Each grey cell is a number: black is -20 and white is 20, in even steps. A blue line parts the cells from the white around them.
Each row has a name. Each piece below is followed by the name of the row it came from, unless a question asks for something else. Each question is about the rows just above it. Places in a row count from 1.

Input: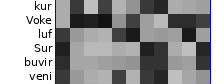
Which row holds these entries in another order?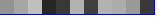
veni
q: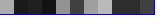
Voke
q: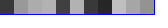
veni
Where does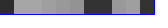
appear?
buvir

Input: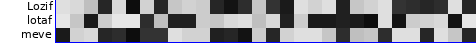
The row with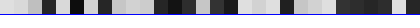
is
Lozif
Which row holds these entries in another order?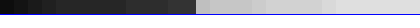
meve
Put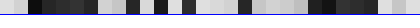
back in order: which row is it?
Lozif
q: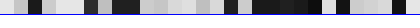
lotaf
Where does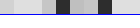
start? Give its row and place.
meve, 17
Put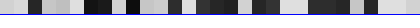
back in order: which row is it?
meve

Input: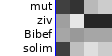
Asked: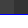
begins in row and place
mut, 1
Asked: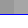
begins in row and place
Bibef, 2
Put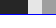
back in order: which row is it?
ziv
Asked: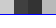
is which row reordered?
mut
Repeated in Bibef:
[6]
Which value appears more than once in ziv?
[-14]

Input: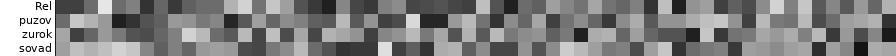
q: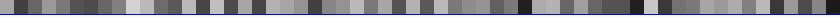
zurok
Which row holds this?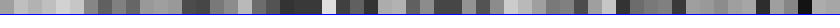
sovad

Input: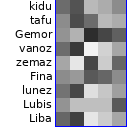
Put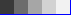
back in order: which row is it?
vanoz
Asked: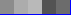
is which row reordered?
kidu
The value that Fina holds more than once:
[2]
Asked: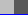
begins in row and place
Lubis, 4
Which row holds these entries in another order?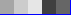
Liba
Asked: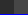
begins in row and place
Gemor, 3
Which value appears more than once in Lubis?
[10]

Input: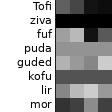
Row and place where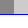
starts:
guded, 3
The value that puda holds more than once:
[3]
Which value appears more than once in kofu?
[-7]
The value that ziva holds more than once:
[-20]
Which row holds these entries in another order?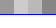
lir
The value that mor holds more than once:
[-10]
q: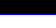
ziva

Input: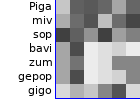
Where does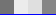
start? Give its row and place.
zum, 2
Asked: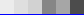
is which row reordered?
gepop
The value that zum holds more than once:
[1]

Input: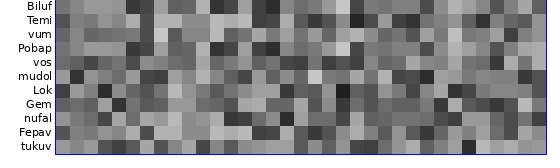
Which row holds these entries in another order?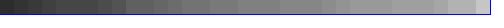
Biluf
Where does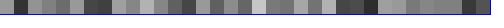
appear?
mudol
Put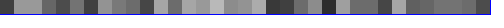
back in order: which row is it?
nufal
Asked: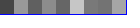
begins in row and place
mudol, 14

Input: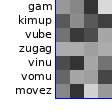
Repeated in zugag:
[7]
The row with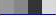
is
gam
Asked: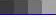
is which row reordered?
vube
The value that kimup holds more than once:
[-6]
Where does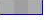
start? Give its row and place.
zugag, 2
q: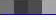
vube
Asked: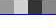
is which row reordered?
movez

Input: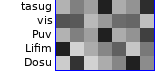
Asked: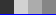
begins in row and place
Dosu, 2
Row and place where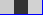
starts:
Dosu, 1

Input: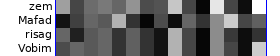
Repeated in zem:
[-9]
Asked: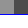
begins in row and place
zem, 6
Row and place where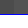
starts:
zem, 7
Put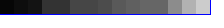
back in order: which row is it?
Vobim
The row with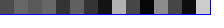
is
Vobim

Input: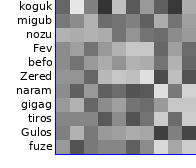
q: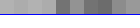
nozu
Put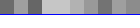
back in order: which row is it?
Fev
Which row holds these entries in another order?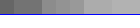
befo
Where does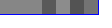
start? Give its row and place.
tiros, 1

